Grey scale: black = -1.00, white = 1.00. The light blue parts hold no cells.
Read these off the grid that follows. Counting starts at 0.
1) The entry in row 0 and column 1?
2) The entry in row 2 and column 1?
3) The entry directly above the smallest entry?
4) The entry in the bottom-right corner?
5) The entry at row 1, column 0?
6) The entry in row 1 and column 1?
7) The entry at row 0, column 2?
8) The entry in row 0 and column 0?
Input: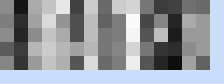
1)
-0.83
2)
-0.71
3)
-0.65
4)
-0.23
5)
-0.02
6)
-0.65
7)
0.33
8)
0.10

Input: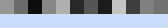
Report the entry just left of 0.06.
-0.90
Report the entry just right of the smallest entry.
0.06
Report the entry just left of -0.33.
-0.68
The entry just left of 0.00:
-0.51

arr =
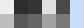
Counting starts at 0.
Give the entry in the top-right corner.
-0.43
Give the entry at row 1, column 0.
0.49

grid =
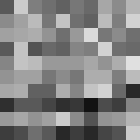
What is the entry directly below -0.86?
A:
-0.35
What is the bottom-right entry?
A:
0.59
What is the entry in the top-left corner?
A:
-0.30
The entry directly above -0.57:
0.04
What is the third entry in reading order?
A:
-0.01
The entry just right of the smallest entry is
-0.40
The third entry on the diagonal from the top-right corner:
-0.07
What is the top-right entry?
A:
0.42
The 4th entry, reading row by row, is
-0.13
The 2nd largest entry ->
0.71
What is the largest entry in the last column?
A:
0.76
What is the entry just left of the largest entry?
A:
0.36
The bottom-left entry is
-0.52
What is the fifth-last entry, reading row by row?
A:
-0.52
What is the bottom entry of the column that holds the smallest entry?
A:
-0.69
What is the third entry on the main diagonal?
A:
0.36
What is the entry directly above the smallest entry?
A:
0.53
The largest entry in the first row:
0.59
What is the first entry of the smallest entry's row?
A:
-0.63

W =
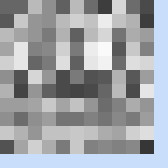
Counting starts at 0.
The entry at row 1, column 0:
-0.31
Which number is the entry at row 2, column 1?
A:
0.29
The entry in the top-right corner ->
-0.42
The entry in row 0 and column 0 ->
-0.20
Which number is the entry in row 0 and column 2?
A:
0.46
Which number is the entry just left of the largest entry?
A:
0.85
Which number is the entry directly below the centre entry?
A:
-0.47
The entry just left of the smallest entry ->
0.07
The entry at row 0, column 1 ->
-0.20
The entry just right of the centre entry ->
-0.36
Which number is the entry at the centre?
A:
-0.04
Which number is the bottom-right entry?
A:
-0.58
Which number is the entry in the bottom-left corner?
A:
-0.36
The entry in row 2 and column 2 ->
0.17
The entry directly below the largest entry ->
0.90
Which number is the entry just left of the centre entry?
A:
-0.42
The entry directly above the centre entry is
-0.25
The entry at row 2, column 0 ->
0.46

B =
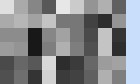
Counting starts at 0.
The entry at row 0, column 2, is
0.05
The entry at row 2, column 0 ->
0.10
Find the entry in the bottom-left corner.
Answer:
-0.37
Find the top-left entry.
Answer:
0.75
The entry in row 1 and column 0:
0.33
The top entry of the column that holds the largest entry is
0.81
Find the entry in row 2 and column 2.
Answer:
-0.81
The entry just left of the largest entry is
-0.31
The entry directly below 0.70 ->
0.64
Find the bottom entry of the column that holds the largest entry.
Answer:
-0.54
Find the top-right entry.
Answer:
-0.25

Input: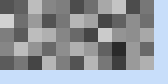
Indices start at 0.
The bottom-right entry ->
0.38
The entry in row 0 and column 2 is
0.48
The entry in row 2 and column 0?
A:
-0.01
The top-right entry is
-0.07
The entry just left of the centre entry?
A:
0.05
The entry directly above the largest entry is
-0.35
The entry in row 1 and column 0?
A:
0.64
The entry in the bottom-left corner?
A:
-0.29
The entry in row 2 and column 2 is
0.48

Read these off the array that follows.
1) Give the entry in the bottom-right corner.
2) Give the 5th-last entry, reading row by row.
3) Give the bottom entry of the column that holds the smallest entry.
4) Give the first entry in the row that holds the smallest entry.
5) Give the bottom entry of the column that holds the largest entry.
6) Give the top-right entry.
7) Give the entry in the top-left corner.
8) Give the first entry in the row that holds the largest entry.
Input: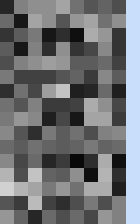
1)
0.01
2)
-0.39
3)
-0.17
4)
0.07
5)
0.18
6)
-0.39
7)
-0.70
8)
0.64
